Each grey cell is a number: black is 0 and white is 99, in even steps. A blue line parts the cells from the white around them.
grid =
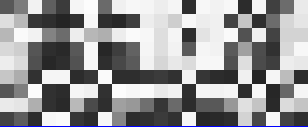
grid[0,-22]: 34
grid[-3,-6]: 95
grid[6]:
[33, 49, 98, 19, 17, 95, 93, 19, 98, 96, 97, 91, 94, 18, 95, 94, 95, 17, 96, 15, 40, 95]
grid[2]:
[71, 97, 94, 51, 42, 92, 71, 68, 92, 97, 96, 86, 95, 18, 88, 93, 97, 32, 93, 26, 82, 82]
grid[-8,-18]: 14
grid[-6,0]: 84
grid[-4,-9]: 94
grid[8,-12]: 19
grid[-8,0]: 86
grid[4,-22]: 92
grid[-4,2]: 19
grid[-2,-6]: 59
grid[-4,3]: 95
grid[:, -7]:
[94, 93, 93, 94, 96, 17, 94, 34, 16]
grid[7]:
[91, 89, 68, 19, 16, 72, 29, 18, 62, 59, 43, 21, 41, 17, 34, 34, 59, 87, 76, 16, 85, 76]
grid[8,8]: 52
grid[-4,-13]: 18
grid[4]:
[92, 85, 31, 15, 18, 32, 96, 18, 28, 35, 94, 83, 90, 85, 96, 96, 31, 86, 29, 24, 92, 90]
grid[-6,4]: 16
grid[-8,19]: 42
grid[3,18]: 30
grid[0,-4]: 95
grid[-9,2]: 94
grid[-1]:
[26, 36, 17, 96, 97, 21, 17, 96, 52, 17, 19, 23, 19, 95, 15, 16, 18, 82, 28, 96, 26, 18]
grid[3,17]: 62
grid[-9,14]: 96
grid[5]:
[77, 67, 19, 95, 95, 17, 21, 97, 18, 18, 21, 23, 19, 94, 21, 17, 16, 93, 14, 95, 73, 17]
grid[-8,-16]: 96

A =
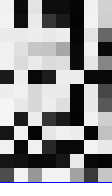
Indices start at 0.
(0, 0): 93
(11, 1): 7
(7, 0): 95
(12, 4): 94
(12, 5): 63
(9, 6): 2
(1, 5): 1
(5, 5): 92
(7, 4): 86
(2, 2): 92
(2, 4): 92
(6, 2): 84
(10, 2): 93
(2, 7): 40
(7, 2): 84
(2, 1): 91
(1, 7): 80
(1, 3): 21
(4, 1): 85
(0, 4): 5
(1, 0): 94
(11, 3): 4
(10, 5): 3
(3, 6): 93
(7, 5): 2
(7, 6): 90
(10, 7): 90
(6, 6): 90
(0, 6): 93
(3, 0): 93
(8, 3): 20

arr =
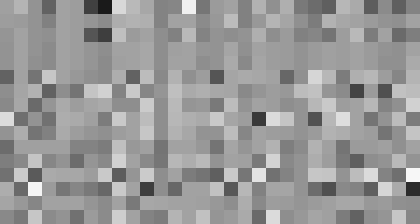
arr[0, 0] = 62
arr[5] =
[38, 63, 45, 77, 63, 59, 56, 54, 67, 38, 73, 53, 69, 56, 61, 33, 64, 66, 65, 63, 40, 56, 83, 71, 48, 68, 71, 61, 52, 70]
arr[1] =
[61, 60, 57, 50, 63, 61, 58, 54, 67, 69, 68, 51, 63, 63, 54, 59, 73, 50, 59, 70, 64, 56, 48, 69, 65, 63, 60, 57, 56, 63]
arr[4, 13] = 63
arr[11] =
[49, 53, 76, 52, 57, 42, 58, 53, 81, 63, 53, 46, 71, 67, 72, 57, 63, 62, 47, 82, 53, 57, 67, 61, 47, 37, 55, 57, 72, 57]
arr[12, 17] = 46
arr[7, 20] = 55
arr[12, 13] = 48
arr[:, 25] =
[66, 63, 72, 63, 63, 68, 26, 63, 63, 63, 60, 37, 73, 51, 65, 38]
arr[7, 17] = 57
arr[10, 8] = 74
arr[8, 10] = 73
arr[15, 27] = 58
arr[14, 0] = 64
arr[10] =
[42, 62, 62, 62, 62, 51, 51, 48, 74, 59, 62, 45, 63, 63, 59, 45, 64, 58, 63, 69, 49, 54, 69, 62, 45, 60, 60, 62, 56, 63]
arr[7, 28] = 56
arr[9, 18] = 63
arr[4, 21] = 57
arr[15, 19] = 85
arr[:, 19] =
[56, 70, 55, 61, 61, 63, 61, 61, 85, 61, 69, 82, 44, 64, 61, 85]
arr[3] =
[57, 63, 57, 54, 63, 61, 58, 55, 63, 63, 65, 55, 62, 63, 58, 57, 64, 56, 63, 61, 60, 57, 60, 62, 61, 63, 60, 57, 56, 63]
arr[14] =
[64, 59, 52, 63, 63, 63, 58, 54, 63, 47, 65, 64, 63, 63, 62, 59, 55, 67, 53, 61, 60, 58, 60, 62, 65, 65, 59, 60, 56, 55]
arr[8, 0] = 85
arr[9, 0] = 57
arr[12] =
[44, 79, 35, 66, 65, 65, 61, 78, 36, 58, 79, 55, 63, 48, 45, 37, 78, 46, 88, 44, 51, 57, 77, 76, 57, 73, 85, 51, 43, 96]
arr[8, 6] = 62
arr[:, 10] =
[65, 68, 63, 65, 65, 73, 52, 79, 73, 77, 62, 53, 79, 24, 65, 51]
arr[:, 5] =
[61, 61, 61, 61, 61, 59, 45, 61, 66, 61, 51, 42, 65, 52, 63, 44]
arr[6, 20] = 59
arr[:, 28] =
[37, 56, 41, 56, 56, 52, 75, 56, 73, 56, 56, 72, 43, 66, 56, 77]
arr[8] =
[85, 43, 57, 44, 67, 66, 62, 48, 78, 63, 73, 55, 71, 68, 66, 78, 64, 61, 22, 85, 76, 57, 32, 71, 86, 63, 45, 57, 73, 48]

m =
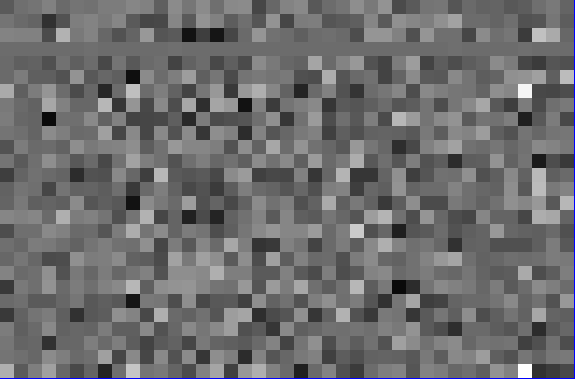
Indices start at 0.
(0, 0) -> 35
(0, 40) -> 39
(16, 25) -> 79
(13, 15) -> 23
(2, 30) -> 58
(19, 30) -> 48
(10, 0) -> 32
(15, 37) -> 27
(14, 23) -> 66
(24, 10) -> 26
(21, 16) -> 35
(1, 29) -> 52
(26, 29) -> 33
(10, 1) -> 48
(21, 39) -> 32
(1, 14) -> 57
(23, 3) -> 53
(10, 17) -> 55
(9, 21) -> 47
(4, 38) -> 23
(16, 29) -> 33
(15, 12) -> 39
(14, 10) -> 54
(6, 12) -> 38
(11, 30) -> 32
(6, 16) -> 22
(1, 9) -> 35
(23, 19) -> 21
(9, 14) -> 21
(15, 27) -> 70
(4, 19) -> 47
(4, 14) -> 42
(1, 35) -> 39
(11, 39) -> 30
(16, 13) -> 48
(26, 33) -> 43
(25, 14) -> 21
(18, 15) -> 55
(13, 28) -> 57

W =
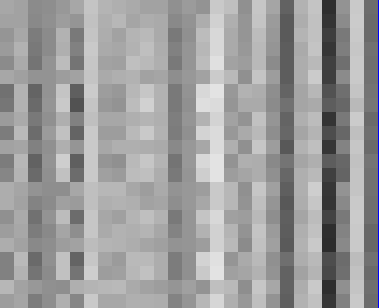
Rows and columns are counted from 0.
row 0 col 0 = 65
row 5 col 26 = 44
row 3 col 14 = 71
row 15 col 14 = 76
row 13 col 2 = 57
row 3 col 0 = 60
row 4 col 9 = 74
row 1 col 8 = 71
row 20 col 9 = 66
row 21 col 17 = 59
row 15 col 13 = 58
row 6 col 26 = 45
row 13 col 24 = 57
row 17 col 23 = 17
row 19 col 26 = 41
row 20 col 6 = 70
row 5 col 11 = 64
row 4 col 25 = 78
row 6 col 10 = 77
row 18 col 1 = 72
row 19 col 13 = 56
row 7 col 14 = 86
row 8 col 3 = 56
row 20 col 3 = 56
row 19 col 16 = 62
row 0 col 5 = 65
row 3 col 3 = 54
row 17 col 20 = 35
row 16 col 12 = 51
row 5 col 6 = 76
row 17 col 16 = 72
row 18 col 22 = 72
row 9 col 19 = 55
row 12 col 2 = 41
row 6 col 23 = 32
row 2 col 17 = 58
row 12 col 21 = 68
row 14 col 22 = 77
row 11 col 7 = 58
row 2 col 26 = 41

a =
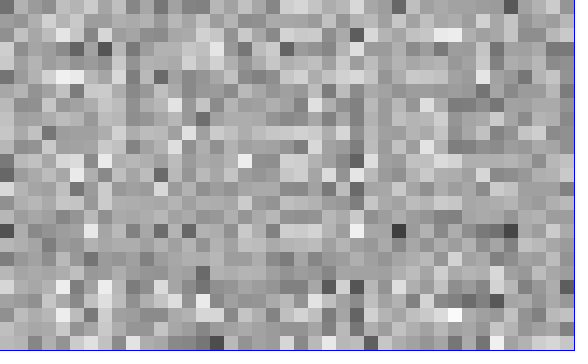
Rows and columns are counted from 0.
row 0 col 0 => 44
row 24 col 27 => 77
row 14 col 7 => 79
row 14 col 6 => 59
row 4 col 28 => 70
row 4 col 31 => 70
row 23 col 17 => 66
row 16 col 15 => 67
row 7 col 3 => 77
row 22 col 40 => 75
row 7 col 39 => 66
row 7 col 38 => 66
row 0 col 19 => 52
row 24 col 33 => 66
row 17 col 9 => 67
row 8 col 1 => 62
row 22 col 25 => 39
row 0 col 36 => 34
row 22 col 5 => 73
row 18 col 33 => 63
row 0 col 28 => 40
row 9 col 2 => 75
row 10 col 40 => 56
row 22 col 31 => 85
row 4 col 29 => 65
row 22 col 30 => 78
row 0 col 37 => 63
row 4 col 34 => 78
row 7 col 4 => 59
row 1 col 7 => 61
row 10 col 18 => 64
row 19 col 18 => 69
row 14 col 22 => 69
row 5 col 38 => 70
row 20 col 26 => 71
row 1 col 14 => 75
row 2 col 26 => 84
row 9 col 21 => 81
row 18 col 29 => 67
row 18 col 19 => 54
